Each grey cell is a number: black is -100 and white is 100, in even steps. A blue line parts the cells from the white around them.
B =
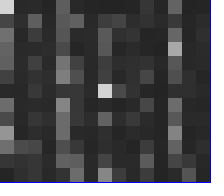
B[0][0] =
66
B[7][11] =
-71
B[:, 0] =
[66, -46, -12, -22, -25, -49, -68, -15, -42, 17, -13, -58, -71]
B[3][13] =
-69
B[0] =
[66, -68, -67, -71, -27, -68, -71, -72, -72, -71, -58, -70, -22, -72, -71]
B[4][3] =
-67
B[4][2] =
-50
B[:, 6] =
[-71, -68, -66, -67, -68, -68, -66, -70, -65, -69, -70, -68, -68]
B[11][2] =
-58
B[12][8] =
-53
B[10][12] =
-23
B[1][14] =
-66
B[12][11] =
-72
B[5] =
[-49, -67, -61, -64, -1, -38, -68, -50, -69, -62, -45, -71, -38, -63, -70]
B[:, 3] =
[-71, -69, -67, -65, -67, -64, -66, -68, -63, -68, -70, -66, -68]
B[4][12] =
-32
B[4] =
[-25, -66, -50, -67, -9, -49, -68, -52, -65, -63, -61, -69, -32, -69, -67]
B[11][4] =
-24
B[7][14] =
-70
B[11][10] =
-29
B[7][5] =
-57
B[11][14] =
-69
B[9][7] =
-63
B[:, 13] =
[-72, -70, -71, -69, -69, -63, -63, -69, -67, -71, -70, -56, -34]
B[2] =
[-12, -69, -53, -67, -33, -67, -66, -30, -62, -59, -71, -70, -20, -71, -63]
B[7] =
[-15, -68, -66, -68, 4, -57, -70, -67, -71, -68, -44, -71, -15, -69, -70]
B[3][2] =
-66
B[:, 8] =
[-72, -47, -62, -70, -65, -69, -43, -71, -65, -71, -68, -67, -53]
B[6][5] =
-57

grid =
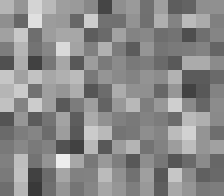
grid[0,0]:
42
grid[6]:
[42, 59, -11, 25, 17, 36, -33, -15, 35, 14, 13, -19, 18, -48, -31, 3]
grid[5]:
[55, 26, 52, 31, 38, 47, -5, 17, 8, 3, 15, 10, 40, -29, -29, -17]
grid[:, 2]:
[66, 76, -14, -10, -49, 52, -11, 60, -29, 4, -4, -10, -49, -55]
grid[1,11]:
37
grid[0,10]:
-11
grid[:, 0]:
[42, 12, 26, -2, -37, 55, 42, 51, -34, -17, -5, 0, -4, -14]
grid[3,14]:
3
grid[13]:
[-14, 42, -55, -13, 17, -8, 5, 30, 18, -1, 20, -26, 32, 17, -5, -2]
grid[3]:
[-2, 42, -10, 6, 71, 28, 0, 39, -3, -29, 17, -8, -4, -3, 3, -21]
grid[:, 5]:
[21, -19, 31, 28, -31, 47, 36, -3, -27, -31, -49, 31, 1, -8]
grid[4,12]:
-30
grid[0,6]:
7
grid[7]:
[51, 3, 60, 25, -30, -3, 24, -22, 19, 44, -1, 19, 62, 8, -20, 10]
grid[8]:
[-34, 18, -29, -9, 28, -27, 34, 14, 0, -5, 3, -3, -16, 46, 37, 8]
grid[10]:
[-5, 7, -4, 2, -36, -49, 44, -31, 22, 41, -10, 2, 23, 48, 17, 26]
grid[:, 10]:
[-11, -12, 7, 17, -2, 15, 13, -1, 3, 11, -10, 11, 25, 20]
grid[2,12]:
-10
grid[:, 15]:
[13, 0, 4, -21, 9, -17, 3, 10, 8, -14, 26, -19, -18, -2]
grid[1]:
[12, -19, 76, 22, 20, -19, 61, -11, -12, 15, -12, 37, 3, 47, 34, 0]
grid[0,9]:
21
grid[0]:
[42, 17, 66, 45, 24, 21, 7, -46, 12, 21, -11, 25, -27, -22, 12, 13]

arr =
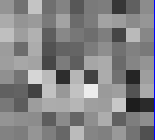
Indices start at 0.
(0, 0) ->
16
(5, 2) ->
68
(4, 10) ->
16
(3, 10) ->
-5
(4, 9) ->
4
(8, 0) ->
16
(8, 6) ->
12
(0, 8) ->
-58
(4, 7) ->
34
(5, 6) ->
-49
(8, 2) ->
10
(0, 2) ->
54
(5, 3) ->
46
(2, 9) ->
46
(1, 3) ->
-4
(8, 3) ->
-27
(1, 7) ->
28
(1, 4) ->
28
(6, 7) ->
21
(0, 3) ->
-13
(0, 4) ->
3
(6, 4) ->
19
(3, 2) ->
35
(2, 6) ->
-14
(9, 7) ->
0
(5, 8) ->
-11
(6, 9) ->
-35
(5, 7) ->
35
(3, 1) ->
-15
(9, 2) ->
17
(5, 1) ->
-9
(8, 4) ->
9

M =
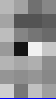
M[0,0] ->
44
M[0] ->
[44, 27, -12, 6]
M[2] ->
[48, 4, -8, -17]
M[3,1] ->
-84
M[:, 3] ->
[6, -28, -17, 56, 10, 7, 25]
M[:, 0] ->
[44, 29, 48, 20, 41, 17, 62]
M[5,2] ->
17
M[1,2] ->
-35

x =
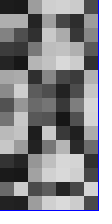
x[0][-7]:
-78
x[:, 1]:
[-80, 37, -38, -57, -82, 34, 62, 18, 57, 53, 22, -71, -81, 60, -75]
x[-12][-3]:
51
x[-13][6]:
6
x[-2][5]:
-44
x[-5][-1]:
-15
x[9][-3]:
-55
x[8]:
[-9, 57, -31, -34, -83, -37, 66]
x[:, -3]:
[65, -44, 34, 51, 70, -44, -73, -56, -83, -55, 42, 69, 70, -72, 71]
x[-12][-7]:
-53
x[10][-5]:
-73
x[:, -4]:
[62, 25, 58, 48, 52, 6, -39, -8, -34, 58, -7, 50, 64, -27, 63]
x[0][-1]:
-42
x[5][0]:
31
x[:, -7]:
[-78, 37, 2, -53, -72, 31, 8, -36, -9, 46, 56, -60, -80, -17, -73]
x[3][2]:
-6
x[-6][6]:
34
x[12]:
[-80, -81, 27, 64, 70, 62, -46]
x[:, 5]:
[59, -65, -57, 38, 60, -54, -40, -1, -37, -76, -68, 66, 62, -44, 60]
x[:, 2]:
[23, -72, -62, -6, 42, -63, -28, -17, -31, -77, -73, 18, 27, -42, 23]
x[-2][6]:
66
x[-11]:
[-72, -82, 42, 52, 70, 60, -62]
